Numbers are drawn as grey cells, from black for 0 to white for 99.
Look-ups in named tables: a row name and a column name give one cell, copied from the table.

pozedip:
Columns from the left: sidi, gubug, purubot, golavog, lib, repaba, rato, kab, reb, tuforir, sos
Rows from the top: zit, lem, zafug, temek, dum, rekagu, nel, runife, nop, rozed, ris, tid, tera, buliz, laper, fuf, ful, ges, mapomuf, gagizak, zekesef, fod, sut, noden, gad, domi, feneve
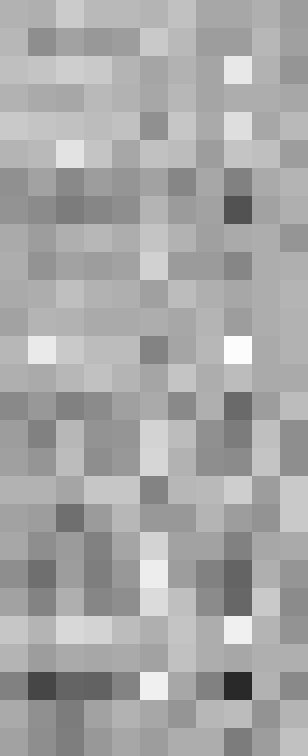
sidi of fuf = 61
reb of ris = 65
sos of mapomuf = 78
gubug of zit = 68
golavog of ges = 77
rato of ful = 69
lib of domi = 69
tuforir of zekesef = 68
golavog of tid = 66
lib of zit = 72
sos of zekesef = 58
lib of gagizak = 64
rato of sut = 76
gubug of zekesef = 43
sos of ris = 70
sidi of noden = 70
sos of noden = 68
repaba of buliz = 64

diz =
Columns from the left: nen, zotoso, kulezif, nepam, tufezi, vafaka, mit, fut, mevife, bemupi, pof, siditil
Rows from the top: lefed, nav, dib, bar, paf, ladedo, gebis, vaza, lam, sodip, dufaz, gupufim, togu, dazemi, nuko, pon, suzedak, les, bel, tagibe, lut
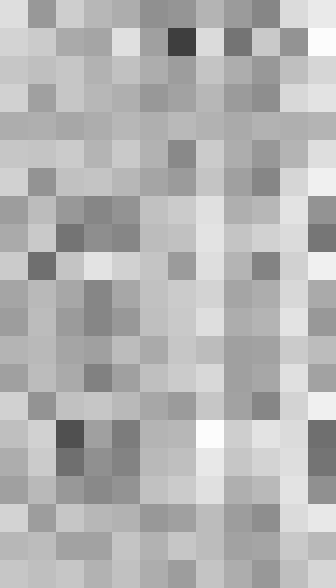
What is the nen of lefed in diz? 86
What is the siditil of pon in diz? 43
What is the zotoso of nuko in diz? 57
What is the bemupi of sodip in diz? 51
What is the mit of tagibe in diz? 77
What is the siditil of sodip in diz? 93

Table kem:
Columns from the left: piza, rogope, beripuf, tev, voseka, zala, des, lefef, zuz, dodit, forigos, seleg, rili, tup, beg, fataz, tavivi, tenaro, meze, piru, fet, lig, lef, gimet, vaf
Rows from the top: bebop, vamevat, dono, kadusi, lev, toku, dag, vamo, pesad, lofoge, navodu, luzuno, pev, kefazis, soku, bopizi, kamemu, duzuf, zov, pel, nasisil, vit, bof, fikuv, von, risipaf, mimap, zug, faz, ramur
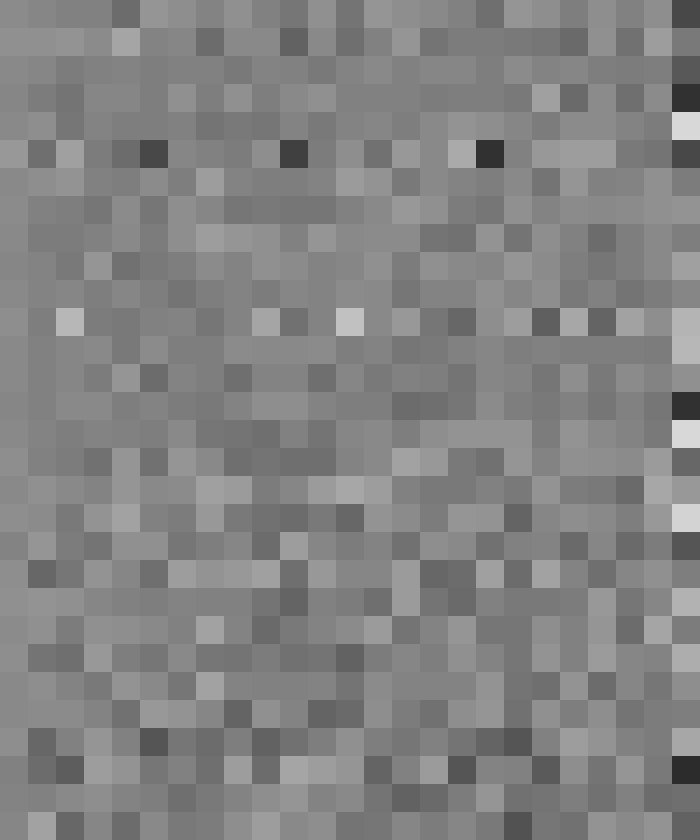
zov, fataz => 48
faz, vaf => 43
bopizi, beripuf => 49
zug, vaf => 17
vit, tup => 43
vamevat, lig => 56
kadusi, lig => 54
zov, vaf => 82
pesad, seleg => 58
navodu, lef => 45
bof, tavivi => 58
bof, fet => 50
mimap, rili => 56
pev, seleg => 54
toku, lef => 47

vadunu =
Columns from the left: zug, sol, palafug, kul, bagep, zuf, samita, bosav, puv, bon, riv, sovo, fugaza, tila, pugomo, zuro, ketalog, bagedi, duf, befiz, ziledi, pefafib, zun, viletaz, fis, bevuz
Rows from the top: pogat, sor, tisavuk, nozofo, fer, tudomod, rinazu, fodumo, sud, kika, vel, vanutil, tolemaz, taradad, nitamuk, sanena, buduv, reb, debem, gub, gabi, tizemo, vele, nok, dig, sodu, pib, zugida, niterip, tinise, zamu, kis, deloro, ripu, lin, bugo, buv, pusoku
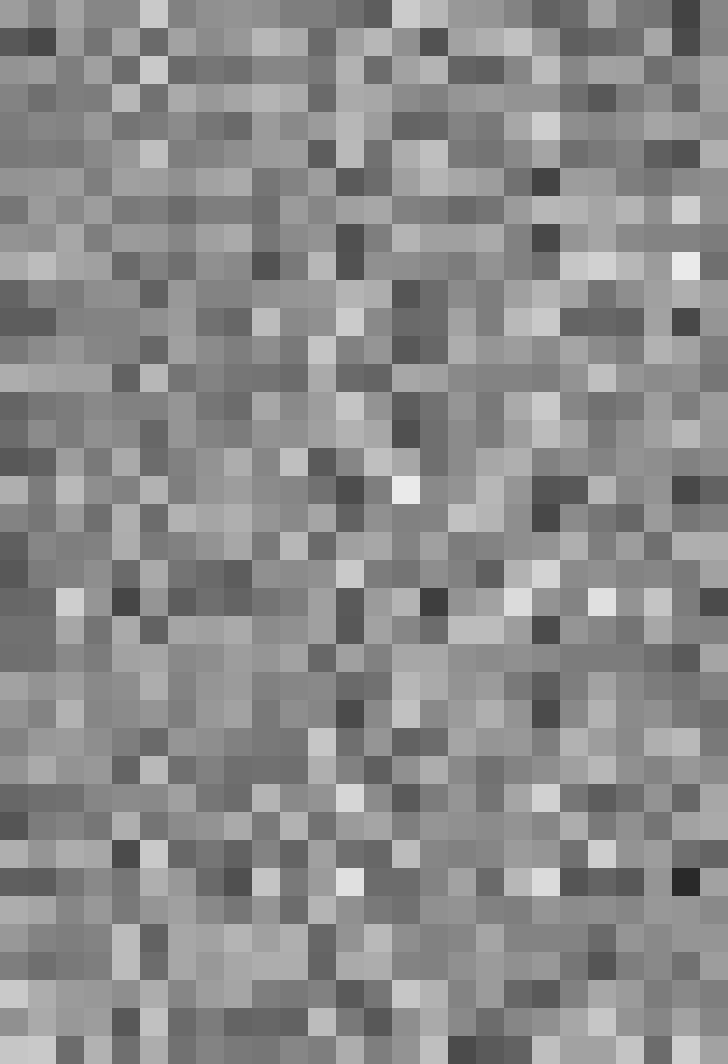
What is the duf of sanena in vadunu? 61
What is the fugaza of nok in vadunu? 62
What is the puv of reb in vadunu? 61
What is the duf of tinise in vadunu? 57
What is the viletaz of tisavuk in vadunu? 43
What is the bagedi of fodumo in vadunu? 45
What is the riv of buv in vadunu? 38
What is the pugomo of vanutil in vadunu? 41
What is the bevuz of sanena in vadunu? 59
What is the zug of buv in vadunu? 56
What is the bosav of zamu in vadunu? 46
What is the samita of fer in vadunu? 54
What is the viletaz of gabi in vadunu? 52

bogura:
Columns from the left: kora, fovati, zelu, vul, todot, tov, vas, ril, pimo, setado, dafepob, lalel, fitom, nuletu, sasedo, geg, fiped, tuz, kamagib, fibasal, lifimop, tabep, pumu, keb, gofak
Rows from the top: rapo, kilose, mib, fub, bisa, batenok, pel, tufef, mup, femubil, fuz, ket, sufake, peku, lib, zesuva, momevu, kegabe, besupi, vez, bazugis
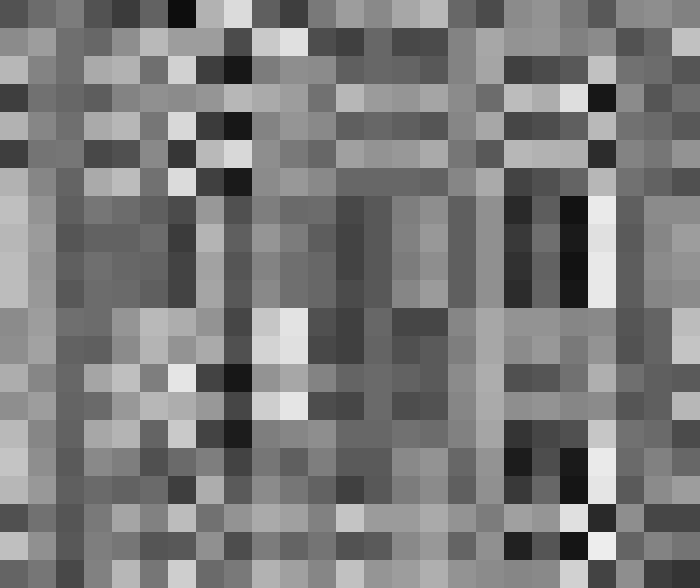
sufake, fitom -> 25
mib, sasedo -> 39
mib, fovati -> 51
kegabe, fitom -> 25
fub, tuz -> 42
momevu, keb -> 50
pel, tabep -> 71
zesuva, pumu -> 44
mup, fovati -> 60
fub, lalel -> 44

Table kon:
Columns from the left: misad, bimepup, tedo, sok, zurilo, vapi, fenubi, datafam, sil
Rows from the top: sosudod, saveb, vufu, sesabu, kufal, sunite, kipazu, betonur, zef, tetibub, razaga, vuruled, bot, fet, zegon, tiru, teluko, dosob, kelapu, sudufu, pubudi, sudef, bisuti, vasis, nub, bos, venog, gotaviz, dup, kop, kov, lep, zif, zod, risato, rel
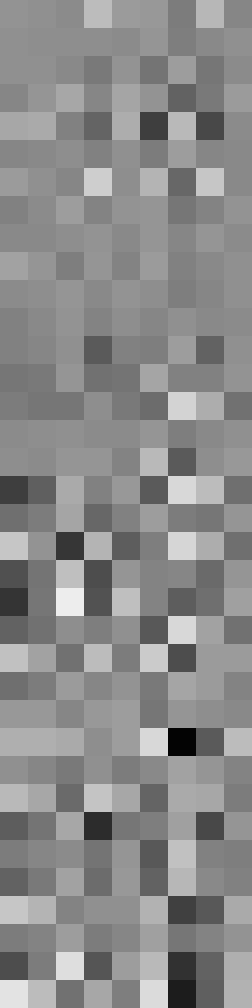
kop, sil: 58
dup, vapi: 39
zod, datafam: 51
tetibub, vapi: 60
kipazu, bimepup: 56
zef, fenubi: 52
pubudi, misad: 31
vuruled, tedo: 57
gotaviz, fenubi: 63
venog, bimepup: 68
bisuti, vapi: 34
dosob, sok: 50
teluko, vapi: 72
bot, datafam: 38
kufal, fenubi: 72
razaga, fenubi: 49
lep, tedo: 63
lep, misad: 38
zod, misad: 48

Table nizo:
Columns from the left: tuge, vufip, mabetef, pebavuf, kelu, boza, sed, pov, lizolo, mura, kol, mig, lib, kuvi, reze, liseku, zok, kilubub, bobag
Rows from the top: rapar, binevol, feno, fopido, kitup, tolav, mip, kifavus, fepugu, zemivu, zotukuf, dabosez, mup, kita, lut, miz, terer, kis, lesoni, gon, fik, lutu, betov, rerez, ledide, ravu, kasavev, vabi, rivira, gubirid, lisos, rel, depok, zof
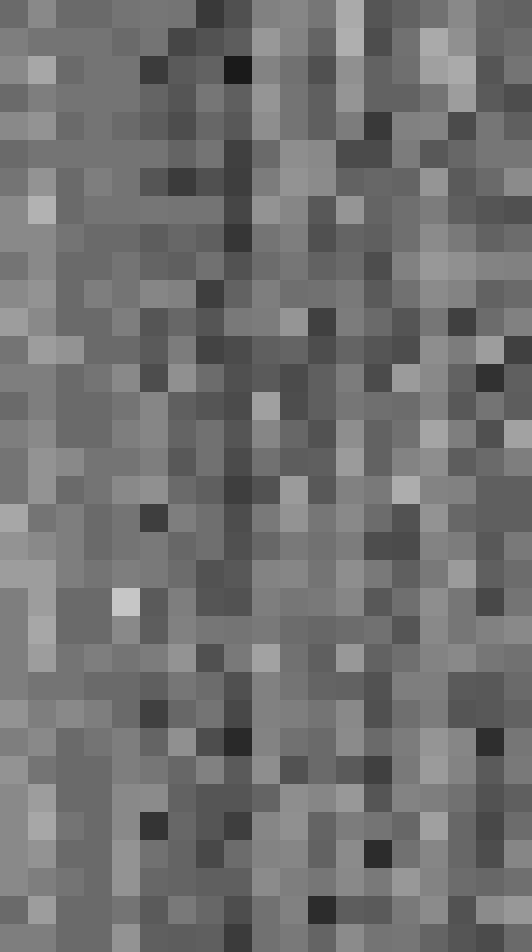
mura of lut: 62
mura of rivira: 39
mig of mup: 30
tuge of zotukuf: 53
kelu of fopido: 45
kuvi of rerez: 38
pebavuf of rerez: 49
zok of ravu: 33
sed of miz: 39
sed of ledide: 46
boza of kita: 30
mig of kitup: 37
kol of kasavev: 44
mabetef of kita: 41
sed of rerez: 57
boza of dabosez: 33
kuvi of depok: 35
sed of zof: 36

